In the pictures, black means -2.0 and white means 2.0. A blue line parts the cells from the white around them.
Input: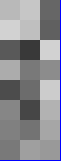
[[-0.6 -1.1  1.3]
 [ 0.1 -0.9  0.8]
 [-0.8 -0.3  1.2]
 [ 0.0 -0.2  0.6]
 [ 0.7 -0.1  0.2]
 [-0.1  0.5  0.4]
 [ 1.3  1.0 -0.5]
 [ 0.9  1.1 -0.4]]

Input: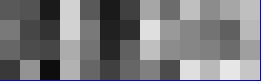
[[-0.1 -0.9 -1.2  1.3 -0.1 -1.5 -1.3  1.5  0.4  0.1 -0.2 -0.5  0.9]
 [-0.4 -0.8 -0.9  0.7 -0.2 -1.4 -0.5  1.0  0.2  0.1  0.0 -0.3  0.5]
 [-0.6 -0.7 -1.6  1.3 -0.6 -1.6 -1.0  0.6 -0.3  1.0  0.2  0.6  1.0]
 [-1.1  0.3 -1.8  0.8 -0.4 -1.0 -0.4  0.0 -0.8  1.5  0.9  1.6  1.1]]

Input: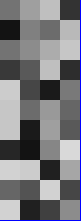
[[-1.4 -1.7  0.1  1.4]
 [ 1.1 -1.6  0.5 -0.6]
 [ 1.3 -1.5 -1.0  0.2]
 [ 1.2 -0.9 -1.6 -0.1]
 [-0.4 -0.7  1.3 -0.9]
 [-1.1 -0.6  1.0 -1.3]
 [ 1.1 -0.3  0.4 -0.4]
 [-1.7  0.0 -0.3  0.9]
 [-0.2  0.2  0.7  1.1]
 [-0.2  0.5  1.0 -1.2]
 [ 1.3  1.2 -1.5  0.6]]

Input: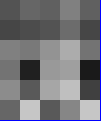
[[-0.2 -1.5  0.4  0.5 -1.6]
 [-0.9 -0.8 -0.7 -0.3 -0.9]
 [ 0.2 -0.6  0.6  1.0 -1.0]
 [-0.7 -0.4 -0.5  0.0 -0.5]
 [ 0.0 -0.1  0.3  0.7 -0.2]
 [-0.4  1.1 -0.6  0.1  1.1]]

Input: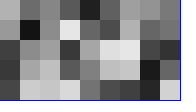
[[ 0.4 -1.7  0.2  1.6 -0.4 -0.8  0.8 -0.4 -0.2]
 [ 0.8 -0.3  0.1 -0.6 -1.5 -0.5  0.5  0.3 -0.1]
 [-1.0  0.2  0.5 -1.1  0.6  1.5  1.6 -0.9 -1.2]
 [-1.1  0.6  1.0 -0.6  0.0  1.0  1.1 -1.6 -0.4]
 [-0.9  1.2  1.1  1.4 -0.2 -0.8 -1.0 -1.4  1.3]]

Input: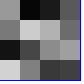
[[ 0.4 -1.9 -1.6 -0.6]
 [-1.7 -0.9  0.2  0.5]
 [ 1.3  0.0 -1.1 -1.0]
 [-0.1  1.2  0.8 -0.3]]

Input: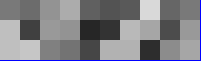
[[ 1.0 -1.0  0.4  0.3 -1.4 -1.2  0.9  0.6 -0.8  0.4]
 [-0.1 -0.3  0.3  0.7 -0.5 -0.7 -0.6  1.4 -0.4 -0.1]
 [ 1.0  1.1  0.0 -0.2 -0.9  0.8  0.8 -1.3  0.2  0.6]]
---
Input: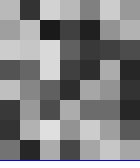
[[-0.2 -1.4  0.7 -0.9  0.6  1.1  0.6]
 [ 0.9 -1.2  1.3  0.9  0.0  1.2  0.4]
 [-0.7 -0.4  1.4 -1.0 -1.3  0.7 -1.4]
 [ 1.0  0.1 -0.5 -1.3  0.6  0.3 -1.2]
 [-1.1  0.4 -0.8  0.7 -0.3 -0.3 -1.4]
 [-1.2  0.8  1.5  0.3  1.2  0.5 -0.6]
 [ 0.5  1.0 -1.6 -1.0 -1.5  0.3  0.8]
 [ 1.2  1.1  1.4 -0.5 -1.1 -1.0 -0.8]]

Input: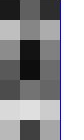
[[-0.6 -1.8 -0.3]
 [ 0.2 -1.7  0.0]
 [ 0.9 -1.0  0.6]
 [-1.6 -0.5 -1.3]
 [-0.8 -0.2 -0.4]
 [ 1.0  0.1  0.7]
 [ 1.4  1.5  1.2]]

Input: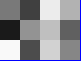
[[-0.1 -1.0  1.7  0.8]
 [ 1.9 -0.8  1.3  0.1]
 [-1.6  0.3  1.0 -0.5]]

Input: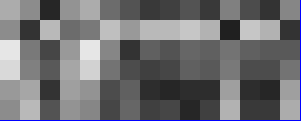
[[ 0.2 -1.2  0.9 -0.3 -0.1  1.0  0.4  0.9  0.9  1.1  0.8 -1.5  1.1  0.8
  -1.2]
 [ 1.6 -0.1 -0.9  0.4  1.6  0.1 -1.2 -0.5 -0.7 -0.4 -0.5 -0.2 -0.5 -0.6
  -0.6]
 [ 1.4  0.0 -0.6  0.6  1.3 -0.2 -0.8 -1.0 -0.9 -0.5 -0.6 -0.1 -0.8 -0.8
  -0.2]
 [ 0.7  0.2 -1.4  0.3  0.7 -0.3 -0.7 -1.1 -1.0 -0.7 -1.1  0.0 -0.8 -1.2
   0.1]
 [ 0.4  0.6 -1.2  0.5  0.3 -0.8 -0.5 -1.3 -1.4 -1.3 -1.3  0.5 -1.3 -1.4
   0.5]
 [ 0.2  0.9 -0.7  0.3  0.1 -0.9 -0.4 -1.0 -0.9 -1.4 -1.0  0.8 -1.1 -1.1
   0.7]]

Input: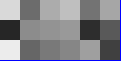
[[ 1.7 -0.4 -0.1  0.1  0.5 -1.0]
 [ 1.4 -0.3  0.7  1.0 -0.2  0.6]
 [-1.4  0.2  0.3  0.4 -1.3 -0.6]]

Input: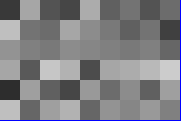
[[ 0.6 -0.6  1.1  0.8 -0.8  0.6  0.7  0.9  1.2]
 [ 1.0 -0.4  0.5  0.8 -0.4  0.3  0.1  0.4  0.0]
 [ 1.0 -0.2 -0.3  0.6  0.2 -0.1 -0.5 -0.2 -1.0]
 [ 0.3  0.0 -0.1  0.2  0.1  0.0 -0.1  0.0 -0.4]
 [-1.3  0.5 -0.5 -0.9  0.4 -0.3  0.2 -0.5  0.5]
 [-1.1  0.6 -0.7 -0.9  0.7 -0.5 -0.2 -0.7 -0.3]]

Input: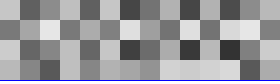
[[ 1.1 -0.5  0.2  1.0 -0.5  1.1 -0.9 -0.2  0.8 -0.9  0.8 -0.8  0.2  0.9]
 [ 1.2 -0.4  0.1  1.0 -0.4  1.1 -1.0 -0.3  0.7 -1.1  0.9 -1.2  0.0  1.2]
 [ 0.9  0.1 -0.6  1.0  0.1  0.8  0.6  0.3  1.3  1.2  1.3  1.4 -0.6  0.7]
 [-0.1  0.6  1.6 -0.1  0.7  0.0  1.5  0.5 -0.2  1.5 -0.2  1.4  1.6  0.0]]
